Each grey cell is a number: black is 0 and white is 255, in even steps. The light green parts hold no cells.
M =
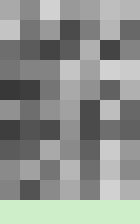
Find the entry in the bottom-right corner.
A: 176
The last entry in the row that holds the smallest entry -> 176
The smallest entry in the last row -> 83
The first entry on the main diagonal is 169
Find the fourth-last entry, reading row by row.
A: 169
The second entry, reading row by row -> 138
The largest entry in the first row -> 209
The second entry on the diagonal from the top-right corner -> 182
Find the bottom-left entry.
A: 131
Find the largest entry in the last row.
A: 209
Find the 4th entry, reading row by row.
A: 153
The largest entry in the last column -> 203
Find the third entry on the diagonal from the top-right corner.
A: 176

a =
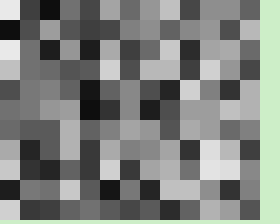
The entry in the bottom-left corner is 208
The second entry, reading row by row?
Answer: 63
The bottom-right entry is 84
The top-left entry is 233
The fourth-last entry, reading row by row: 98
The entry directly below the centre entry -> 164
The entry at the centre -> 136
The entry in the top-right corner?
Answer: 98
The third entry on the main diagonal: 29
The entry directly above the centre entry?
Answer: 136
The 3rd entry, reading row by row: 14
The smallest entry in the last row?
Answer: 44
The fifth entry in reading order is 71
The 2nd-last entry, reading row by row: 157
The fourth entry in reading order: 113
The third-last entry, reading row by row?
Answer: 178

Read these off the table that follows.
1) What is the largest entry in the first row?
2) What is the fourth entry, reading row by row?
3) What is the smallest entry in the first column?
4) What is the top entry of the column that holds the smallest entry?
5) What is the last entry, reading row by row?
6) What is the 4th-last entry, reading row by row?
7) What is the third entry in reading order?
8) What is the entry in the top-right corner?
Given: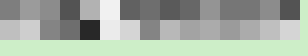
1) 241
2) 83
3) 126
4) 178
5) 213
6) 155
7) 140
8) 83

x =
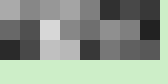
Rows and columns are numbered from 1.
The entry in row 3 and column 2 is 72
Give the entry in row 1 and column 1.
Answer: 170
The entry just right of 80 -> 215
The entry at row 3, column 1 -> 42
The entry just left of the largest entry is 80
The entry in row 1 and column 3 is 151
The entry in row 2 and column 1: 104

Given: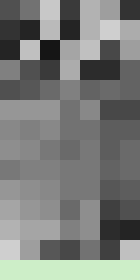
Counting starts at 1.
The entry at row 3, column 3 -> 21
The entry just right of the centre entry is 114
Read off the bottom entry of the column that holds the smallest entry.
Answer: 87
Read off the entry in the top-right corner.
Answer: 51
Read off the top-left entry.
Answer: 80
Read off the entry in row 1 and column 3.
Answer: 200
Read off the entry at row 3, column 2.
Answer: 192
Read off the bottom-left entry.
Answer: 207
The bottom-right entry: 192
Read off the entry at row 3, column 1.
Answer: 36
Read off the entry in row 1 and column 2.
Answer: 114
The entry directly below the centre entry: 106
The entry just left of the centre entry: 136
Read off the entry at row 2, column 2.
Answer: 36

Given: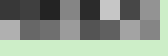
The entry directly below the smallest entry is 111
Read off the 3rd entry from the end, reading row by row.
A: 96
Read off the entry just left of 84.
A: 155
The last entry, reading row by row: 133
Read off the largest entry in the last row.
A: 176
